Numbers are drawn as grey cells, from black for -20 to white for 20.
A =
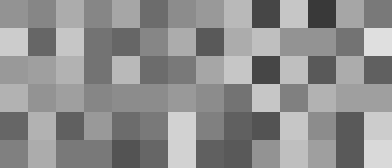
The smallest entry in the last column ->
-5
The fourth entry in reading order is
1
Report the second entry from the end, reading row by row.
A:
-6
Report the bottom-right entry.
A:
14
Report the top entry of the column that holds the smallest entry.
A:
-11
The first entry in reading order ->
3
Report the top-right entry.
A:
-1
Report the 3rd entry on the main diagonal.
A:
8
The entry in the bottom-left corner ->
0
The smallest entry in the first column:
-4
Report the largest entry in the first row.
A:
11
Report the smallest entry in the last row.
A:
-7
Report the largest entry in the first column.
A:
12
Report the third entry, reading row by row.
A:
7
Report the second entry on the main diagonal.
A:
-4
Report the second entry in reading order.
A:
1
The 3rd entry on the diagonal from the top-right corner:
-6
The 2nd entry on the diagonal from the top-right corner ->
-2
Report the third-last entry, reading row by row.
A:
5
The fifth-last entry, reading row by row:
3
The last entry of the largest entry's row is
15

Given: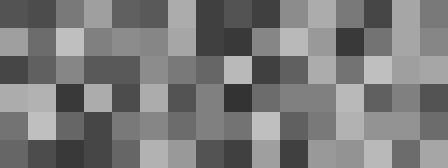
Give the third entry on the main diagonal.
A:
1
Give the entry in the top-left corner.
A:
-7
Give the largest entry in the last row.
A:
9
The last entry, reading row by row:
6
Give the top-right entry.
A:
-1
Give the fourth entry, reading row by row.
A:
5
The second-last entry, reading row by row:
-3
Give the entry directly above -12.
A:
9
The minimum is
-12
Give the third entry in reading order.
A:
-1
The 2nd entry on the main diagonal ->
-3
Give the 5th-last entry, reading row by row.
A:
4
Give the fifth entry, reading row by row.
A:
-5
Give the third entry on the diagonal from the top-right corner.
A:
10
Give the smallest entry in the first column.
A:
-9
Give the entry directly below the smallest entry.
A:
-2
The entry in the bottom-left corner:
-4
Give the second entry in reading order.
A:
-8
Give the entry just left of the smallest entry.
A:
0
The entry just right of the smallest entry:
-3

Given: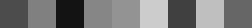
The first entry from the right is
-4
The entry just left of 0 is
-8

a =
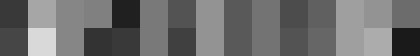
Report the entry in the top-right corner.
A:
-3
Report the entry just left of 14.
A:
-9
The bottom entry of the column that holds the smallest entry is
-16
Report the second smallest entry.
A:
-15
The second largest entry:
7
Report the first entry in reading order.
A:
-11
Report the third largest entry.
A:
6
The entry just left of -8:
-2
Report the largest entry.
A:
14

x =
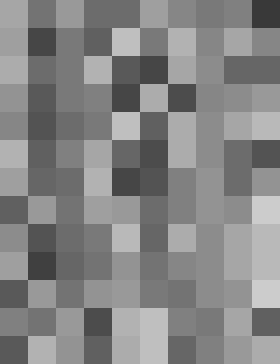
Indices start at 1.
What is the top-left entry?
6
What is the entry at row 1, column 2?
-2
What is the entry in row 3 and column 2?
-3
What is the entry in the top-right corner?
-11
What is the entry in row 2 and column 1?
5
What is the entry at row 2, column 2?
-9
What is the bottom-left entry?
-6
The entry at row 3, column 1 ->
7
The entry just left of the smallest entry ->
0
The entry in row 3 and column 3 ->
-1
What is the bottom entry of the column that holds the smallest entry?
7
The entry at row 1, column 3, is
4

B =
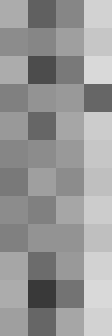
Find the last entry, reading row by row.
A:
13
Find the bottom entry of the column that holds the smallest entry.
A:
-4
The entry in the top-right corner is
13
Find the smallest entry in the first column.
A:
-1
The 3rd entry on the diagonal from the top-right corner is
-8
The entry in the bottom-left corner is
5
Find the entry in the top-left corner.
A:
7
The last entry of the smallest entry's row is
14
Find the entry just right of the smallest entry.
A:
-2
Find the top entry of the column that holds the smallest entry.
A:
-5
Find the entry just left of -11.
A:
7
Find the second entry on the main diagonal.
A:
1

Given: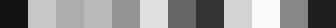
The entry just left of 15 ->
3
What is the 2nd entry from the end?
1
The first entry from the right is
-15
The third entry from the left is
7

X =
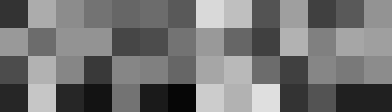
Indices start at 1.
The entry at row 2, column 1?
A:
4
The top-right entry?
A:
3
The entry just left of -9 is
3
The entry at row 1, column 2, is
7
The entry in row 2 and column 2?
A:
-3
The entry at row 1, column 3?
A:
2
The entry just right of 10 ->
-7
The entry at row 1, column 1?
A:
-12
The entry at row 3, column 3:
1
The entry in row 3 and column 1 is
-8
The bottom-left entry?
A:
-14
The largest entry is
15
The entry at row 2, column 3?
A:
3
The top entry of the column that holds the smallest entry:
-6
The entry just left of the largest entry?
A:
8
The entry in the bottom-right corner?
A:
-15

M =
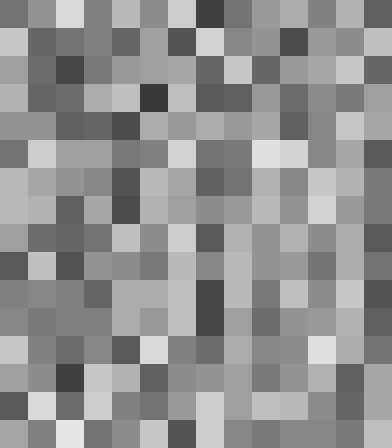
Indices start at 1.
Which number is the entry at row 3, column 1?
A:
5
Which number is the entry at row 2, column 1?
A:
11
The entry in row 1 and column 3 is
14
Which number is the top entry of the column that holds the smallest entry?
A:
2
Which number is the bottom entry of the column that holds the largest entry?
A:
16
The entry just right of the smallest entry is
10
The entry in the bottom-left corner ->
6
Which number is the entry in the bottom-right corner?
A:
10
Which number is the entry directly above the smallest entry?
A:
5
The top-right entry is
-5
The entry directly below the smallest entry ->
7
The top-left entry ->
-2
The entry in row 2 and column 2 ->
-4
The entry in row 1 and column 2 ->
3
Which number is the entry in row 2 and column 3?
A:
-2
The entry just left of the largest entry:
0
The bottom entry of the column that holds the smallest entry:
11
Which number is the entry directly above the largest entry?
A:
-3

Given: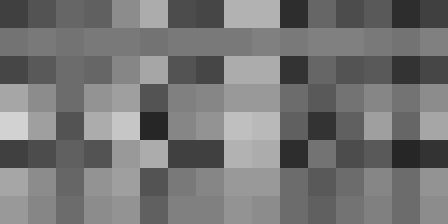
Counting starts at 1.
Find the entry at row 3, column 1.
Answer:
-9
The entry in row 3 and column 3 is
-3
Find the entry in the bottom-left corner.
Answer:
4
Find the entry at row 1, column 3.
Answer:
-4
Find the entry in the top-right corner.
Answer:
-10
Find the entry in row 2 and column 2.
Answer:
-1
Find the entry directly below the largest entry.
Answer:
-10
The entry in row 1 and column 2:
-7
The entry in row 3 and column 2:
-6
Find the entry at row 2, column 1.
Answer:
-2
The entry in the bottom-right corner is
2
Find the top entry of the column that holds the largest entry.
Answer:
-10
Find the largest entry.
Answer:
13
